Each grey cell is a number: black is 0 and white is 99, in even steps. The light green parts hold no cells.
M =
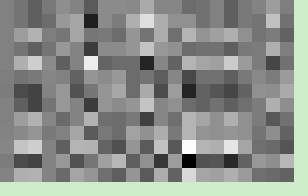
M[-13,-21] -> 50
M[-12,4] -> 59
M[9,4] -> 50
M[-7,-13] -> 65
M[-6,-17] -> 59
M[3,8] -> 54
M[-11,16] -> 68
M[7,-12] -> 58
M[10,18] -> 43
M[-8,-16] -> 38
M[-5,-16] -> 51
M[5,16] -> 37
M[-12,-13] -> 48
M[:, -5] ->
[37, 37, 68, 37, 79, 37, 27, 37, 68, 58, 89, 16, 68]
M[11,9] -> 37
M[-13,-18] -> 47
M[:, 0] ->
[50, 50, 50, 50, 50, 49, 48, 50, 50, 51, 52, 48, 51]
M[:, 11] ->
[52, 67, 67, 59, 52, 36, 29, 52, 52, 67, 75, 21, 67]
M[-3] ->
[52, 76, 80, 51, 37, 70, 69, 39, 31, 58, 35, 75, 34, 98, 70, 68, 89, 64, 43, 41, 33]
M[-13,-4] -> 47
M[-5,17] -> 56
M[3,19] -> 68
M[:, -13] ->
[54, 48, 42, 54, 42, 59, 65, 54, 42, 42, 31, 71, 37]
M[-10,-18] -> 45
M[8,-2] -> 34
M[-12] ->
[50, 45, 37, 42, 59, 64, 12, 54, 48, 68, 86, 67, 56, 56, 44, 50, 37, 47, 45, 75, 44]
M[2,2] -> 69
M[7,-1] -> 55
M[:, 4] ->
[55, 59, 46, 59, 37, 50, 59, 59, 41, 50, 37, 59, 41]
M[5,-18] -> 52
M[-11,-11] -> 45
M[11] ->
[48, 29, 26, 51, 59, 32, 46, 62, 71, 37, 56, 21, 61, 0, 32, 33, 16, 38, 59, 55, 71]
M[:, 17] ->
[47, 47, 56, 47, 60, 47, 38, 43, 56, 56, 64, 38, 60]
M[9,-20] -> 53
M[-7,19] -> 55

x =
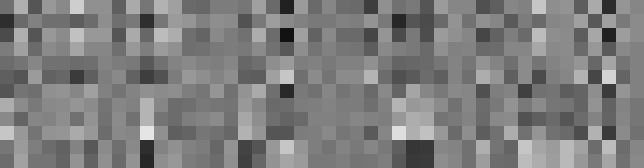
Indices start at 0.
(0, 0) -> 43
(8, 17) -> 65
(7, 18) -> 52
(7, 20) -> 42
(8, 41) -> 42
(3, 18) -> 54
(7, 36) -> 57
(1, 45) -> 54
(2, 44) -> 61
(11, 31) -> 55
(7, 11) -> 52
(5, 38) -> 29
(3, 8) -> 43
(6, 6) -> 62
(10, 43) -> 73
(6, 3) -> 56
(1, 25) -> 49
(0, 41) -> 36
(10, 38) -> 64
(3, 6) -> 52
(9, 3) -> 57
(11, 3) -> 45
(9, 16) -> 40
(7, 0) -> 67
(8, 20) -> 39
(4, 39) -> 51
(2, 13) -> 43
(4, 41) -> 58
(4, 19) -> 55
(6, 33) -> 52
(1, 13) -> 58
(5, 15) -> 51
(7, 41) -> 39
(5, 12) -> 48
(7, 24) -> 48
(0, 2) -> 33
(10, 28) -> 37

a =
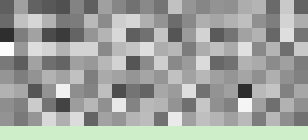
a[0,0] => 37
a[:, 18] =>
[70, 56, 69, 53, 66, 56, 72, 62, 48]
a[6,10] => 39
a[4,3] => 43
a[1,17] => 74
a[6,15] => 57
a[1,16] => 69
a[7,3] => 45
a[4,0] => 47
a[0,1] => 62
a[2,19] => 40
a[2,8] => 84
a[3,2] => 86
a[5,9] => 58
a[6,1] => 65
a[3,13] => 48
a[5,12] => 75
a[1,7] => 54
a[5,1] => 49
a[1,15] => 64
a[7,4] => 26
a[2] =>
[18, 49, 63, 29, 23, 39, 58, 70, 84, 37, 44, 76, 33, 60, 82, 35, 45, 63, 69, 40, 86, 45]
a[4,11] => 80
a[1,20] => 82
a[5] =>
[58, 49, 57, 69, 63, 75, 49, 66, 63, 58, 64, 58, 75, 63, 71, 62, 58, 64, 56, 68, 56, 50]
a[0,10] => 53
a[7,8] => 90
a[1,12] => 42
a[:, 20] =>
[78, 82, 86, 43, 62, 56, 50, 69, 55]
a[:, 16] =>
[56, 69, 45, 66, 44, 58, 62, 50, 62]
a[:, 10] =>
[53, 68, 44, 86, 54, 64, 39, 72, 73]

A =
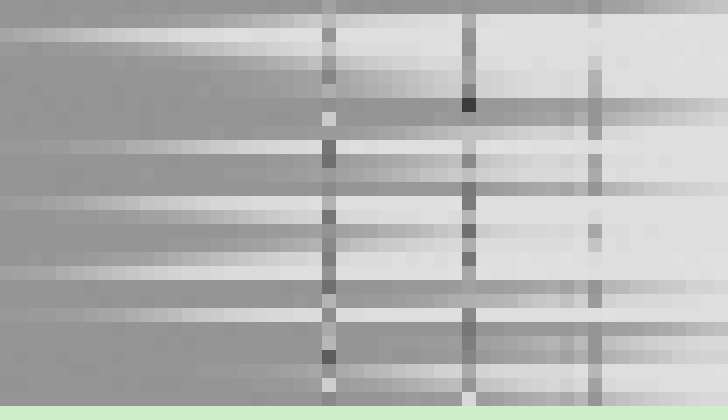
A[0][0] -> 58
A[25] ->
[58, 57, 58, 58, 57, 58, 58, 58, 57, 58, 58, 58, 58, 58, 58, 58, 58, 58, 58, 58, 58, 58, 58, 36, 58, 58, 58, 59, 58, 58, 59, 59, 60, 52, 59, 61, 62, 63, 64, 66, 63, 67, 58, 69, 71, 73, 75, 77, 80, 81, 82, 82]
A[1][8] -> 59
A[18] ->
[58, 58, 59, 58, 59, 59, 60, 61, 62, 62, 63, 65, 67, 69, 71, 73, 75, 77, 79, 80, 82, 82, 84, 49, 84, 85, 85, 85, 86, 85, 86, 85, 86, 46, 86, 86, 86, 87, 86, 86, 87, 86, 85, 86, 86, 86, 86, 86, 87, 86, 87, 87]
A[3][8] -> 62
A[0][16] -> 58
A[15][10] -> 63
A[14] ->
[60, 61, 61, 63, 64, 65, 67, 69, 71, 73, 76, 77, 79, 80, 82, 83, 83, 84, 85, 85, 85, 85, 86, 69, 86, 86, 86, 86, 86, 86, 86, 86, 87, 48, 86, 86, 86, 86, 86, 86, 86, 86, 86, 86, 86, 86, 86, 86, 86, 86, 86, 86]
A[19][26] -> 86
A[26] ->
[58, 58, 58, 58, 58, 57, 57, 58, 58, 58, 58, 58, 58, 58, 59, 59, 59, 60, 60, 61, 62, 63, 65, 57, 66, 68, 71, 72, 75, 77, 78, 81, 82, 66, 82, 83, 84, 84, 84, 84, 84, 86, 71, 86, 86, 86, 86, 86, 86, 86, 86, 87]
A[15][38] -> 86
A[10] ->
[59, 59, 59, 60, 60, 62, 62, 63, 64, 67, 68, 70, 72, 74, 76, 78, 79, 81, 82, 83, 84, 84, 85, 46, 85, 86, 85, 86, 86, 86, 86, 86, 86, 75, 86, 87, 86, 87, 86, 86, 87, 86, 85, 87, 86, 86, 86, 86, 86, 86, 86, 86]
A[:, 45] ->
[64, 86, 86, 86, 86, 86, 86, 67, 73, 85, 86, 85, 86, 74, 86, 86, 86, 86, 86, 86, 75, 83, 86, 63, 78, 73, 86, 85, 77]
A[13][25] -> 58
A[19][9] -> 77
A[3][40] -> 86
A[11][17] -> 58
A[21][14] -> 58
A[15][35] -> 86
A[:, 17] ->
[58, 67, 86, 78, 64, 59, 59, 58, 58, 58, 81, 58, 59, 58, 84, 74, 59, 62, 77, 85, 58, 58, 82, 58, 58, 58, 60, 58, 58]
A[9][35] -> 77
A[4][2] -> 58
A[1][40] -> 86
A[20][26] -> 58
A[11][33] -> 53
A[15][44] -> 86
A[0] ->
[58, 58, 58, 57, 58, 58, 58, 58, 58, 57, 58, 58, 57, 58, 58, 58, 58, 58, 58, 57, 58, 58, 57, 63, 58, 57, 58, 57, 58, 58, 58, 58, 59, 58, 59, 59, 59, 59, 60, 60, 59, 61, 58, 62, 63, 64, 67, 69, 71, 73, 75, 76]
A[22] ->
[59, 59, 60, 60, 61, 61, 63, 64, 65, 67, 69, 71, 73, 76, 78, 79, 81, 82, 83, 84, 84, 85, 85, 55, 85, 85, 86, 86, 86, 86, 86, 86, 86, 53, 86, 86, 86, 86, 86, 86, 86, 86, 86, 87, 86, 86, 86, 86, 86, 86, 86, 86]
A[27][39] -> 83
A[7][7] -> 58
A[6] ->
[58, 58, 57, 58, 58, 58, 58, 58, 57, 58, 58, 58, 58, 58, 59, 58, 59, 59, 60, 60, 61, 62, 63, 67, 64, 66, 68, 69, 72, 74, 76, 78, 79, 52, 81, 82, 83, 84, 85, 85, 84, 85, 68, 85, 86, 86, 85, 86, 86, 86, 86, 86]
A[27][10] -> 57
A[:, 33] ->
[58, 67, 58, 56, 62, 64, 52, 23, 58, 75, 75, 53, 74, 47, 48, 70, 43, 67, 46, 65, 63, 68, 53, 46, 49, 52, 66, 58, 84]

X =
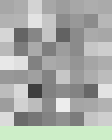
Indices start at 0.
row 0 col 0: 65
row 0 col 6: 67
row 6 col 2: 24
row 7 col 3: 54
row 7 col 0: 61
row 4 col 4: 64
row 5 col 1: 58
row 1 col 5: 59
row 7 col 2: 73
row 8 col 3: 51
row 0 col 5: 65
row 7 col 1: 81
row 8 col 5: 48
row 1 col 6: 54
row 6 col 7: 88
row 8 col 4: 56
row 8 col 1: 41
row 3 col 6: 77
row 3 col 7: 80
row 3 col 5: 54
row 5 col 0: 59
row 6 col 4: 54
